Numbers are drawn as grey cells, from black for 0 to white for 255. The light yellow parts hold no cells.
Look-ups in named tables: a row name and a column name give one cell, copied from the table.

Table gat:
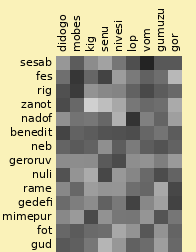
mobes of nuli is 148
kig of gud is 119
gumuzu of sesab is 88
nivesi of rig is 132
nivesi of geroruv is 75
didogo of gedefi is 107
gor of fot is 100
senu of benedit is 83
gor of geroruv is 154
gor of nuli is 99
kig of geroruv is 140
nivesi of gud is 151
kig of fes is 102
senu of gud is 181
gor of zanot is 170
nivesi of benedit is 81
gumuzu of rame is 168

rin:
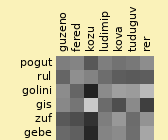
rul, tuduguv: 90
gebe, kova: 139
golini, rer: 186
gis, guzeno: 136
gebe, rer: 166
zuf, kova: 152
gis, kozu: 202
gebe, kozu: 39
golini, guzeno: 140
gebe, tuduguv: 110
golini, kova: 159
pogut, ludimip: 126
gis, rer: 63
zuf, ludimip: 126
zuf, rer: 147
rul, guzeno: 101
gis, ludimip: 107
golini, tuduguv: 155
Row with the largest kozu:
gis

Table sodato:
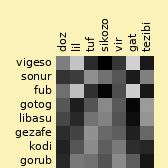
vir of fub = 78
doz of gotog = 86
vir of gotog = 89
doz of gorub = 40
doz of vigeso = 126
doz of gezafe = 44
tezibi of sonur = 128
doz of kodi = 34
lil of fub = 191
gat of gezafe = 32
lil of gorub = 120
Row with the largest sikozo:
gotog

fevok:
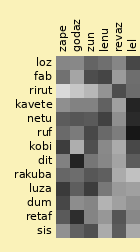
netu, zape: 92
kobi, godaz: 174
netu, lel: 42
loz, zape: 134
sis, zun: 80
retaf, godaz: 45
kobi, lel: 72
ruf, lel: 23
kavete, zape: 143
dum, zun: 133
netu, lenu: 65
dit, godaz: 35
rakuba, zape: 102
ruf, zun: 72
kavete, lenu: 97
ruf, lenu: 105
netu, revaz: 143
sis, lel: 168
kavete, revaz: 160
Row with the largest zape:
rirut

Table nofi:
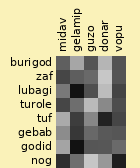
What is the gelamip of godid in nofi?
18
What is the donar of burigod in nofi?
181
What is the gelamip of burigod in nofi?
166
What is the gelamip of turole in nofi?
110
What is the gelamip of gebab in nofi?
55
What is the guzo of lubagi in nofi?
80
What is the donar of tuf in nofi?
34
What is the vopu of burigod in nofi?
83
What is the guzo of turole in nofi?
186
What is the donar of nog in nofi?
152
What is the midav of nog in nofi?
46
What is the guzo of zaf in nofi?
105
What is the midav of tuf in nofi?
170
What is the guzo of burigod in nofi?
85
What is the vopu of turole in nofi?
77
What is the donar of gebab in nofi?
89
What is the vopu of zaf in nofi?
84
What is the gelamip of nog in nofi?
110

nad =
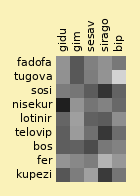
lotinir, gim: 159
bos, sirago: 120
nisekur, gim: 148
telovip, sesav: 112
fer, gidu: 148
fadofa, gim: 87
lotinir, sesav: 97
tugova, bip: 211
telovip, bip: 109
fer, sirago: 179
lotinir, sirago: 92
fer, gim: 136
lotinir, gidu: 101
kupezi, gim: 125
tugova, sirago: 147
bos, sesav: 76
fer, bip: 151
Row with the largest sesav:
kupezi

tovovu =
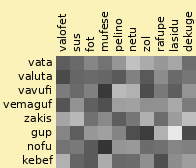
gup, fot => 151
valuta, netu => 129
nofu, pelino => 149
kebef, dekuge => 158
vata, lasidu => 166
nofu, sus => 121
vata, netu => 193
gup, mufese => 160
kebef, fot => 90
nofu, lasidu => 133
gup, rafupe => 177

